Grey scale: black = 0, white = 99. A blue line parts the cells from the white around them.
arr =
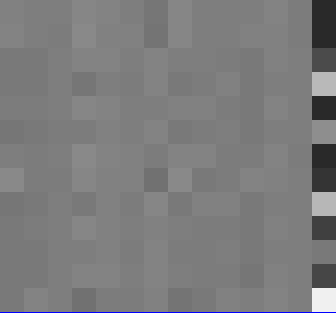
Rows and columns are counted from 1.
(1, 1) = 50
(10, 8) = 49
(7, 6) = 50
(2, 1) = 51
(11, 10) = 49
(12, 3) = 49
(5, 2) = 48
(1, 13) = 48
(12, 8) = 49
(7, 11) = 48
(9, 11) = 47
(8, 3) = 48
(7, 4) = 53
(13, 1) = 47
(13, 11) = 49
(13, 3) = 49
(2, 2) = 49
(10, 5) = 50
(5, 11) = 47
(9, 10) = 50
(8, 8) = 53
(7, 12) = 51
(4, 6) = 48
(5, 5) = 51
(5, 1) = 48
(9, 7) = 52
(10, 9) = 48
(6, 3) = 48
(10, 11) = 47
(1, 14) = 16
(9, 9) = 50
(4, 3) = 49
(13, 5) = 48
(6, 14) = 55
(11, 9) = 48

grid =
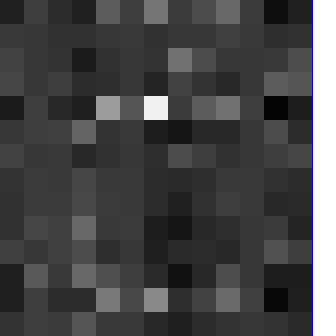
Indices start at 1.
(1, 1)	13
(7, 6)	21
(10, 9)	15
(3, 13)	30
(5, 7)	93
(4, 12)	36
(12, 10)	30
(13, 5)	47
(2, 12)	18
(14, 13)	16
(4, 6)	21
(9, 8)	13
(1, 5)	36
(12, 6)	24
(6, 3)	25
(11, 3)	25
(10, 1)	19
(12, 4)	40
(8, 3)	22
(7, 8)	29
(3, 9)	29
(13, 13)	12
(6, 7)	11
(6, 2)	24
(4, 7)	14
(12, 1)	12
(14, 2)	24
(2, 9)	21
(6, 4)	39
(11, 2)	21
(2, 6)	22
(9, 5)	23
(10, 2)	27
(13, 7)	53
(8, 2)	23
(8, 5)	22
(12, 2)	34
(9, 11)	22

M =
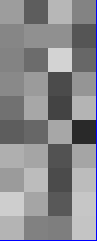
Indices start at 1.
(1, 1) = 61
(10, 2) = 50
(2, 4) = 33
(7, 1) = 68
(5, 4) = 70
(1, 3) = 71
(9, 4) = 77
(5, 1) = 44
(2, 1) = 52
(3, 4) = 40
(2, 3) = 56
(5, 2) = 65
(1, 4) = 51

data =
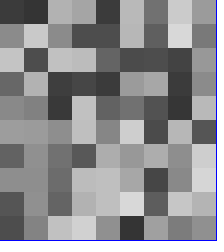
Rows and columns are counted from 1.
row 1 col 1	23
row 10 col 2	51
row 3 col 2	30
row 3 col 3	75
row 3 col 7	30
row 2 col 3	54
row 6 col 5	52
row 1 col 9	60
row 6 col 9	33
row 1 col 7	44
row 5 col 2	50
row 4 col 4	27
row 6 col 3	55
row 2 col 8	84
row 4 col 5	23
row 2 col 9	47
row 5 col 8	21
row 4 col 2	69
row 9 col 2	56
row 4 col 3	24
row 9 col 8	77
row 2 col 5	30
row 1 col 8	79
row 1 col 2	20
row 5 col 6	44

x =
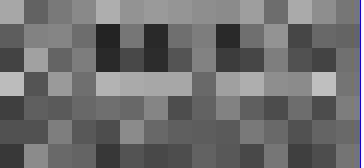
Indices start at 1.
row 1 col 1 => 65
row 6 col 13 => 31
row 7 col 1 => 22
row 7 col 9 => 38
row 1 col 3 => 47
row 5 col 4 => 40
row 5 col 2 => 37
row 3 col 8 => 33
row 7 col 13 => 25
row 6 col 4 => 34
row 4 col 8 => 65
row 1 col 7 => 60
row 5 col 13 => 42
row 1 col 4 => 53
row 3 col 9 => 50
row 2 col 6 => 46
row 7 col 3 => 41
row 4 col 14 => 74
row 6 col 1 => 31
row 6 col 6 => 54
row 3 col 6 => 28
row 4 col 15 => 45
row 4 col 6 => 66
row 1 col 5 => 67
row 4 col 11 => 67
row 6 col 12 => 41
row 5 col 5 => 43
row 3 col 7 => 17
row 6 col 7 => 40
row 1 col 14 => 55
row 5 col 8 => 30

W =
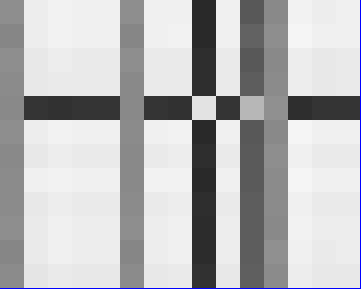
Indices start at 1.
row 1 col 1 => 55
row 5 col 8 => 19
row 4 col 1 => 54
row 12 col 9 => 19
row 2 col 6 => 52
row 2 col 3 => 94
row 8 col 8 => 94
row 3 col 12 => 53
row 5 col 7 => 20
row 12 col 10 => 90
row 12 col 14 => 90
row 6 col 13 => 95
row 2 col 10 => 93
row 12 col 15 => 90
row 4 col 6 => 53
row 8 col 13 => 95
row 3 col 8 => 91
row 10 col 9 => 17
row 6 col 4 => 93
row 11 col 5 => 92
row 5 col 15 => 20
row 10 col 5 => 92
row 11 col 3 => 93
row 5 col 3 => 19
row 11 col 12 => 56
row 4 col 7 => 91
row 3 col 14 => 90
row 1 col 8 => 93
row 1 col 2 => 92
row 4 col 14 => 90
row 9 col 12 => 54
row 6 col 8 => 94
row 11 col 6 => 52
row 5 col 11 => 71
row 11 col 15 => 92
